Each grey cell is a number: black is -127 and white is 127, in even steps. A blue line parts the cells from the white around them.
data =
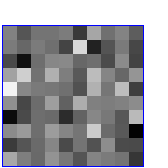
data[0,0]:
2
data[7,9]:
-125
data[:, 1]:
[-42, -24, -111, 79, 7, -56, -53, 26, -42, -1]
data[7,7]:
-20
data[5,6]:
0
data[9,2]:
-22
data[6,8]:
-40
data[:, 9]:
[-34, -56, -60, 21, -65, 12, 58, -125, -53, -73]
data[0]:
[2, -42, -11, -11, -3, -69, 38, -15, 3, -34]
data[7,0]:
11
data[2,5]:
-24
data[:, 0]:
[2, -4, -54, 34, 115, 16, -115, 11, -68, 40]
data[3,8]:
-24
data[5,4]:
-30
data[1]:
[-4, -24, -4, -16, -59, 88, -93, -43, -5, -56]
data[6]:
[-115, -53, -17, -21, -83, -28, 7, -7, -40, 58]
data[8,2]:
-21
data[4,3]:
-8
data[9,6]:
4
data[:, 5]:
[-69, 88, -24, -38, -46, 45, -28, -10, -11, -43]
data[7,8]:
-38
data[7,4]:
5
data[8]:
[-68, -42, -21, 6, -53, -11, -45, 13, -52, -53]
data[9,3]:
19
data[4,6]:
49

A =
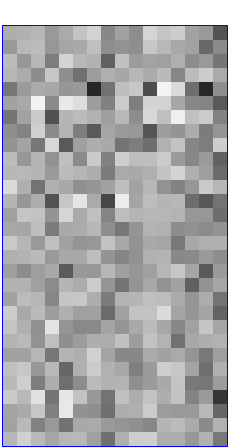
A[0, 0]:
45
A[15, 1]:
54
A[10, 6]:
45
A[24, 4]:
-25
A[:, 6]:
[83, 63, 50, 28, -88, 29, 49, -38, 46, 74, 45, 22, 42, 64, 55, 23, 61, 23, 76, 45, 33, 10, 46, 81, 75, 59, 24, 15, 42, 32]
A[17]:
[31, 13, 30, 41, -36, 25, 23, 54, 31, 22, 32, 54, 71, 37, -37, 27]
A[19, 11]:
61
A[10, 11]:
67
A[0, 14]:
25
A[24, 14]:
-16
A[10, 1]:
56
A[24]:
[64, 71, 23, 57, -25, 48, 75, 49, 40, 0, 27, 78, 70, 35, -16, 48]
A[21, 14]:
69
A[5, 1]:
40
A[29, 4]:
54
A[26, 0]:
74
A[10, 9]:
41
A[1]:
[25, 56, 60, 23, 37, 41, 63, 14, 19, 14, 71, 56, 40, 34, -23, 10]
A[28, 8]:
21
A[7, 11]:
29
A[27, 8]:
44
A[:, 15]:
[-43, 10, -10, 42, 15, -38, 2, 21, 77, -29, -20, 54, -12, -17, 19, 47, 14, 27, 37, -12, -28, 37, 49, 30, 48, 28, -73, -25, 50, -7]
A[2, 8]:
65
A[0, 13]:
33
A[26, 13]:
3
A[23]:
[33, 34, 55, -8, 52, 47, 81, 36, 8, 8, 43, 34, 42, 21, -7, 30]
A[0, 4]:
42
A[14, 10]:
51
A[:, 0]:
[45, 25, 60, 54, -9, 34, -10, 14, 20, 60, 55, 90, 53, 32, 40, 73, 47, 31, 50, 34, 77, 68, 51, 33, 64, 56, 74, 36, 34, 55]
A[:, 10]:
[85, 71, 35, 43, -50, 84, 88, -42, -17, 62, 48, 55, 61, 55, 51, 41, 49, 32, 40, 63, 66, 59, 66, 43, 27, 27, 66, 75, 8, 79]
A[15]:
[73, 54, 25, 63, 33, 20, 23, 66, 40, 19, 41, 37, -7, 40, 47, 47]
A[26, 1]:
57
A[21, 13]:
33
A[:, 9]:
[13, 14, 28, 55, 71, -1, 13, 24, -1, 61, 41, 34, 37, 53, 20, 19, 18, 22, 20, 53, 66, 41, 28, 8, 0, 15, 45, 47, 15, 78]
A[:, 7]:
[8, 14, -30, 47, -13, 1, 31, 37, 41, 1, -3, 34, -56, 4, 14, 66, 20, 54, 21, -3, -20, 36, 45, 36, 49, 50, -12, -16, 26, -15]
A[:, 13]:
[33, 34, 12, 59, -17, 7, 64, 44, 6, 7, 47, 23, -17, 23, 17, 40, 10, 37, -31, 21, 22, 33, 40, 21, 35, -7, 3, 25, 42, 24]

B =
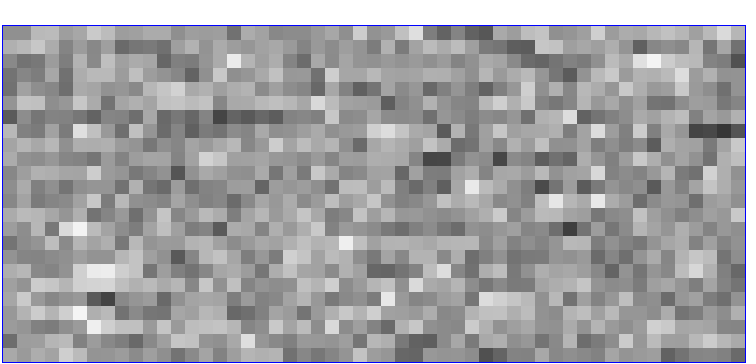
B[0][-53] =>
16
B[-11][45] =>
66
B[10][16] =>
17
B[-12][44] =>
28
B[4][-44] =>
9
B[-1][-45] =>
28
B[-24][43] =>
28
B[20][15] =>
48
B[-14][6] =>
77
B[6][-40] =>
-24
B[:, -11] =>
[79, 31, 16, 57, 44, 24, -11, 92, -1, 21, 88, -5, 104, -8, 29, -2, -20, 8, 20, 3, 32, 52, -4, 2]
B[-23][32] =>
60
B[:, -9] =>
[44, 20, 42, 27, 73, 15, 13, 0, -1, 29, 12, 8, 28, 14, 11, 2, -16, 19, 14, 63, 22, 15, 75, 20]
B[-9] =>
[-11, 12, 20, 61, 10, 53, 35, 47, -7, 56, 20, 27, 26, 51, 55, 33, 12, 26, 40, 34, 48, 63, 50, 55, 111, 63, 33, 51, 52, 46, 40, 52, 54, 55, 10, 32, 2, 15, 4, 21, 56, 54, -2, 17, 2, -7, 20, 38, 45, 2, 32, 4, 18]
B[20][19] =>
36
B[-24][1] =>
16
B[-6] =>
[32, 19, 76, 70, 53, 80, 83, 85, 62, 49, 58, 42, 54, 7, 71, 17, 64, 4, 20, 13, 16, 64, 52, 79, 12, 27, 53, 65, 16, 90, 42, 36, 53, 13, -8, 9, -5, -4, 36, 45, 51, 69, 20, 11, 14, -4, 31, 39, 21, -1, 36, 3, -11]
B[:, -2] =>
[90, 38, -2, 18, -15, -7, 25, -73, 35, 48, 47, 46, 35, 24, 24, 4, -11, 0, 3, -16, 13, 6, 55, 1]
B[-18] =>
[-36, 13, -9, 3, 2, -8, -28, 5, 3, -17, 40, -22, -7, -24, 4, -58, -27, -38, -23, -34, 3, 7, 0, 71, 10, 13, 38, 12, 10, 13, -15, 22, 11, -1, 12, 7, 22, -15, 49, 54, 93, -29, -11, 1, 13, 42, 33, 51, 61, 1, 36, 25, 49]
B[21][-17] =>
31
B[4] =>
[-14, 33, 14, 7, -17, 42, 37, 18, 22, 9, 55, 69, 82, 41, 49, 31, 45, 51, 11, 32, 13, 6, -23, 39, 2, -31, -11, 36, 10, 23, -23, 0, 21, -1, -29, 0, 23, 79, 16, 48, 7, 56, 44, 22, 73, 46, 25, 30, 73, 26, 14, -15, 19]
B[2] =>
[9, -12, -7, 28, -1, 51, 9, 63, 32, 43, 38, -25, 0, -3, 21, 43, 107, 52, 31, 45, 4, -19, 40, 11, 37, 20, 17, 25, 19, 26, 16, 27, 4, 17, 42, 36, 10, -20, -26, -11, 2, -4, 16, 59, 42, 96, 116, 76, 61, 57, 3, -2, -46]
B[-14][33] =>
45
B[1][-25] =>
-4
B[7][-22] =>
-37
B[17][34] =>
46
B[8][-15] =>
64
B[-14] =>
[7, 30, 49, 46, 37, 36, 77, 27, 21, -7, 5, 18, -42, 18, 41, 32, 17, 15, 42, -9, 32, -5, 72, 42, 4, 10, 34, 35, -24, 33, -2, -3, 34, 45, 4, 39, 41, 28, 57, 18, 33, 36, 88, 2, 12, 3, 24, 53, -4, -14, 82, 47, 17]
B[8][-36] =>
7
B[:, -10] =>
[28, 46, 59, 73, 22, 40, 1, 29, 15, 0, 2, 20, 44, 9, -9, 17, 6, -27, 11, 23, 57, 26, 13, 37]
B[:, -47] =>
[74, 8, 9, 57, 37, 43, -28, 64, 45, -10, 77, 21, 72, -12, 59, 35, 19, 107, 83, -37, 47, 111, 28, 20]
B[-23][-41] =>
31
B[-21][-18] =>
26
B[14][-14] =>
-17

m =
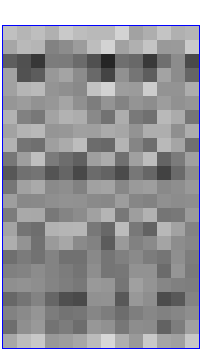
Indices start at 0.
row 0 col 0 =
64
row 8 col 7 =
-23
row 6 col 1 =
1
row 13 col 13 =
26
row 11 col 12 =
14
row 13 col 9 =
30
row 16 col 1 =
-4
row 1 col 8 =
33
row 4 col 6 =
66
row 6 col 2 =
-7
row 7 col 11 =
46
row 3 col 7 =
-59
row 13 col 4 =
4
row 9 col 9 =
32
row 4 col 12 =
19
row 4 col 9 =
27
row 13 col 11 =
-10
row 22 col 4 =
29
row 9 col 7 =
44
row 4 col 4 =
15
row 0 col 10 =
46
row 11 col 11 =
9
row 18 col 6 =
25
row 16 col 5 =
-14
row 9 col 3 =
-4
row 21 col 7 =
17
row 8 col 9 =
5
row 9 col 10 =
61
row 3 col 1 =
-46
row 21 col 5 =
-18
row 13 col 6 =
33
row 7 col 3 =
21
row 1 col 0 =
38
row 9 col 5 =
-31
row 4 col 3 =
20
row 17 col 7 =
-10
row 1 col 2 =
53
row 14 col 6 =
-7

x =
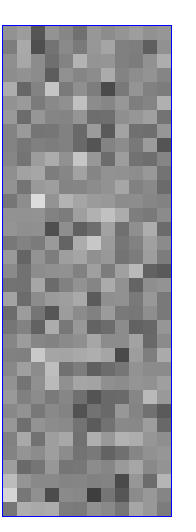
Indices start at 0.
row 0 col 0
18
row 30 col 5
-12
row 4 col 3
69
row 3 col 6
12
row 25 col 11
31
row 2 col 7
21
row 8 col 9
-6
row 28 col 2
19
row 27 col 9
4
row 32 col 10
-19
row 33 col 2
16
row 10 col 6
5
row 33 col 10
24
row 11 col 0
18
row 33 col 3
-51
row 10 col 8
17
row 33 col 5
8
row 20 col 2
-10
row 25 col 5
37
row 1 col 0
-2
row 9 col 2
28
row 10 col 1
33
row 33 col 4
10
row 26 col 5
-15
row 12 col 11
2
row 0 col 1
28
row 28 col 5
-12
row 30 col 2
12
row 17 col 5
1
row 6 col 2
22
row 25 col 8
12
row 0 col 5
-15
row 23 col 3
37
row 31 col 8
26
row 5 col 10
4
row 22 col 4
10
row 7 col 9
-15
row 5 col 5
64
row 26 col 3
-5
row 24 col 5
-2
